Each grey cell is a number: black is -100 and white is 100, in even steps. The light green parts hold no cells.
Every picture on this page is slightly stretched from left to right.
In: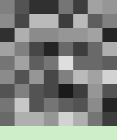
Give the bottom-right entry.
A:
-52
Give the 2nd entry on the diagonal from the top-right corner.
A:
-26
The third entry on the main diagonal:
9
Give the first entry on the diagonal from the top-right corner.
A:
18
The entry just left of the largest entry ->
-8
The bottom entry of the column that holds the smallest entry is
65
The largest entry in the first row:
27
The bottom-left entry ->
-18
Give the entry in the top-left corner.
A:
0
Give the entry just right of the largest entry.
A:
-18
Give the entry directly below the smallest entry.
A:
-26
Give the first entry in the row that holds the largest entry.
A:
-8
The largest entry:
74
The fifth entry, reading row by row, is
-8

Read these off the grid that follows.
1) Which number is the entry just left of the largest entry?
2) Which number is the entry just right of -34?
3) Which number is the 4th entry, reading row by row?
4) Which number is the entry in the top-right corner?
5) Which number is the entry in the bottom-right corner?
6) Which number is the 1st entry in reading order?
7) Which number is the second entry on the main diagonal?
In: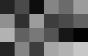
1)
40
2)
-82
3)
4
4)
22
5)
56
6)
-72
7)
-62

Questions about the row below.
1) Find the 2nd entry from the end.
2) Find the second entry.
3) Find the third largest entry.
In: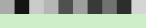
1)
-65
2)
-84
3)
43

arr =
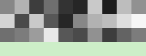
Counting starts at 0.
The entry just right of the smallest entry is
48
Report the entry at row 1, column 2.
58
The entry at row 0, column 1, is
40
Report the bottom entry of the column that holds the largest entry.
-3
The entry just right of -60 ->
-70
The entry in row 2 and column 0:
-13
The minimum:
-78
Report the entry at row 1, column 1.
-42
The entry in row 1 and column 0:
66
